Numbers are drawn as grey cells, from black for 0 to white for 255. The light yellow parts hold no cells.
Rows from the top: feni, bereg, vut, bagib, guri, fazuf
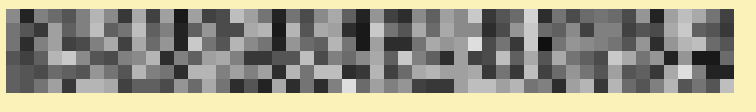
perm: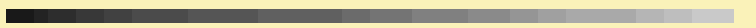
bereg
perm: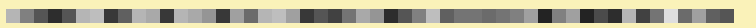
guri

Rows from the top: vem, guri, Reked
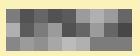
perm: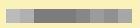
Reked
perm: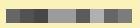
guri
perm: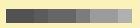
vem

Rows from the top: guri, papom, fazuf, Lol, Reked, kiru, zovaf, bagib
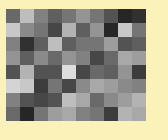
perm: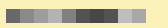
zovaf
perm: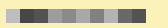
zovaf

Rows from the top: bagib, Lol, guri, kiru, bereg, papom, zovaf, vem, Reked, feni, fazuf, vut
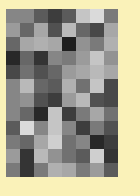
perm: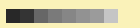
kiru
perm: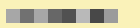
bereg
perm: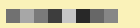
vem
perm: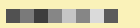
Reked
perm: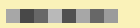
Lol

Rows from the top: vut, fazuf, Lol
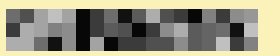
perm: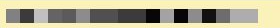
Lol
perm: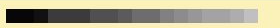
vut
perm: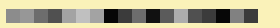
vut
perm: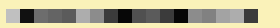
fazuf
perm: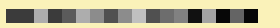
Lol
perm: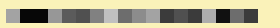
vut

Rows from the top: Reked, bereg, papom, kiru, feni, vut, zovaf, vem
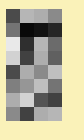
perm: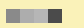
Reked
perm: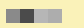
Reked
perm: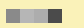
Reked
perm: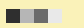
papom
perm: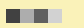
kiru

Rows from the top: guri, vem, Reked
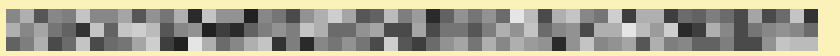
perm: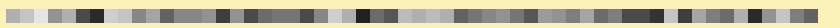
Reked
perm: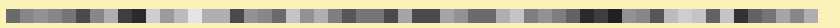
vem
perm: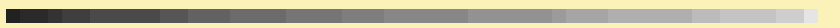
vem
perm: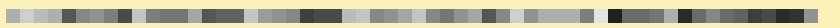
guri

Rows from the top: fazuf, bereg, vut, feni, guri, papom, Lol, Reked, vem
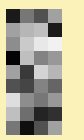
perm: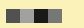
fazuf
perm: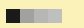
bereg
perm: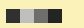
Reked

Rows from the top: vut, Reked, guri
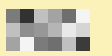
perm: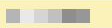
Reked
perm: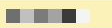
guri
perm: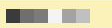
guri
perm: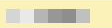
Reked
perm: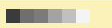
guri

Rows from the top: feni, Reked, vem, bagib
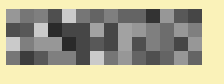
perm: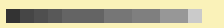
feni
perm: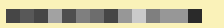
vem
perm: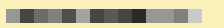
vem
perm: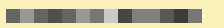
bagib
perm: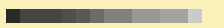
Reked
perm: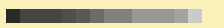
vem
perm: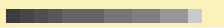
bagib

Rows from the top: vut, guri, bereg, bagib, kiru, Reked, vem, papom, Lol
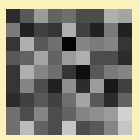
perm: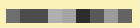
vut
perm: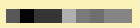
bereg
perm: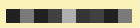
guri
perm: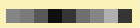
kiru

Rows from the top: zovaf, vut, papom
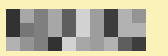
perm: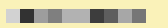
vut
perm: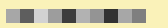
zovaf
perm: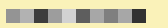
zovaf

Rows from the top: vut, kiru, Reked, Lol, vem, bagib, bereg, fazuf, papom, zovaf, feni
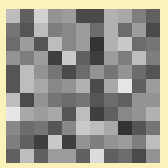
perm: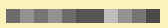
vem
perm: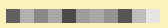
bagib
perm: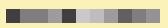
Lol
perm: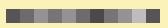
vem
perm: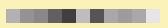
fazuf

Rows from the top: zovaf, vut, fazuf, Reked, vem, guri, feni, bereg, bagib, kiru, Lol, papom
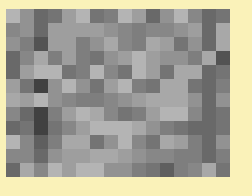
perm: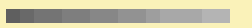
kiru
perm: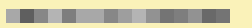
kiru
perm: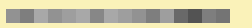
fazuf

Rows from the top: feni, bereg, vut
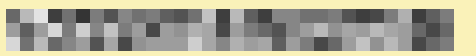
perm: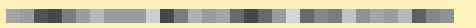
bereg
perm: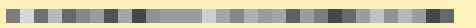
vut
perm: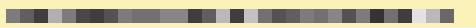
feni
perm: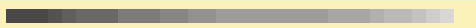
bereg
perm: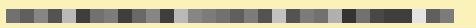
feni
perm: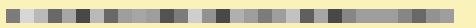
bereg

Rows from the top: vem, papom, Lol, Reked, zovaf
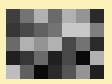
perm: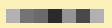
Lol
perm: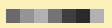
vem
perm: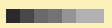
Lol
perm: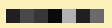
Reked

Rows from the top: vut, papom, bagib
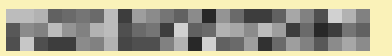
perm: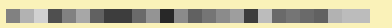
vut
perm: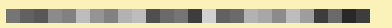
papom
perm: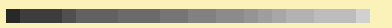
vut
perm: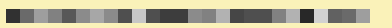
bagib
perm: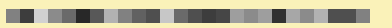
bagib
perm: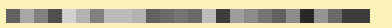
vut
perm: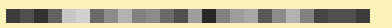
bagib

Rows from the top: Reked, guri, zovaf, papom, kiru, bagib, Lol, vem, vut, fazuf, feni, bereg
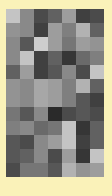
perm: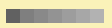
bagib
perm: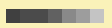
Reked
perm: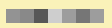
zovaf
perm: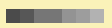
bereg
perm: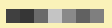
papom
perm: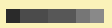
vem
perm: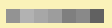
bagib

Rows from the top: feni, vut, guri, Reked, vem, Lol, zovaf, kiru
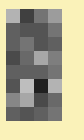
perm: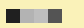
Lol
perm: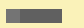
vem
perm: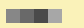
zovaf
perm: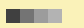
feni
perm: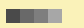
Reked
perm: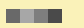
Reked
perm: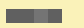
vem

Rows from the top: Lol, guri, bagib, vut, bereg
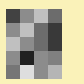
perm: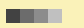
Lol
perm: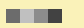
Lol

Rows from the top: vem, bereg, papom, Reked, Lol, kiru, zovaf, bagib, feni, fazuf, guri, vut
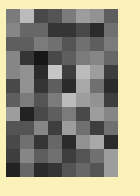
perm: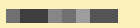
feni
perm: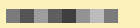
zovaf
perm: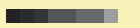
vut
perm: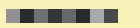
fazuf
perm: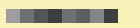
guri
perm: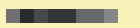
bereg

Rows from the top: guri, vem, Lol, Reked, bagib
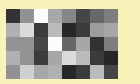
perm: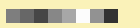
guri
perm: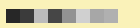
bagib
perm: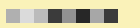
Reked
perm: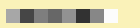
guri
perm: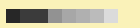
Reked
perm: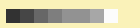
Lol

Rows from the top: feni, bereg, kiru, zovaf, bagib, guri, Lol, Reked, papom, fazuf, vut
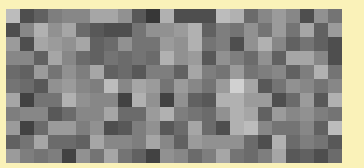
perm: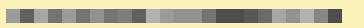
bereg
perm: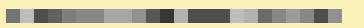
feni
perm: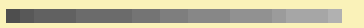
fazuf

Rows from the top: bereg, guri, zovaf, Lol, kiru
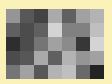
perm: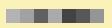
bereg
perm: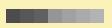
Lol

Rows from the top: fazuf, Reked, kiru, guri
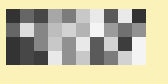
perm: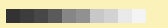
kiru
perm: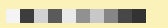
kiru
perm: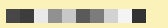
guri

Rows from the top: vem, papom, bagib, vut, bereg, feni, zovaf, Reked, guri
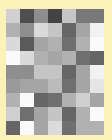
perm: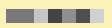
vem
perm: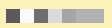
bagib
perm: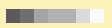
bagib
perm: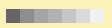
papom

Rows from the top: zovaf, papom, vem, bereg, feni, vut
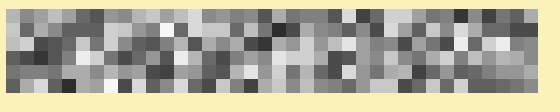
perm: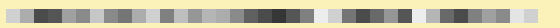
bereg
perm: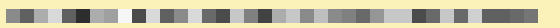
vut
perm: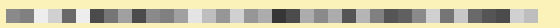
vem
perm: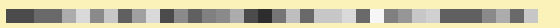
papom
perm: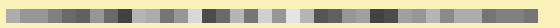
feni

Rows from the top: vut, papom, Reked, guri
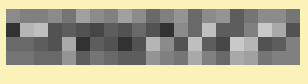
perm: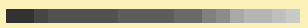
Reked
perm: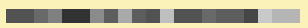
Reked
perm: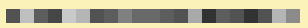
Reked
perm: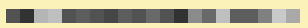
papom

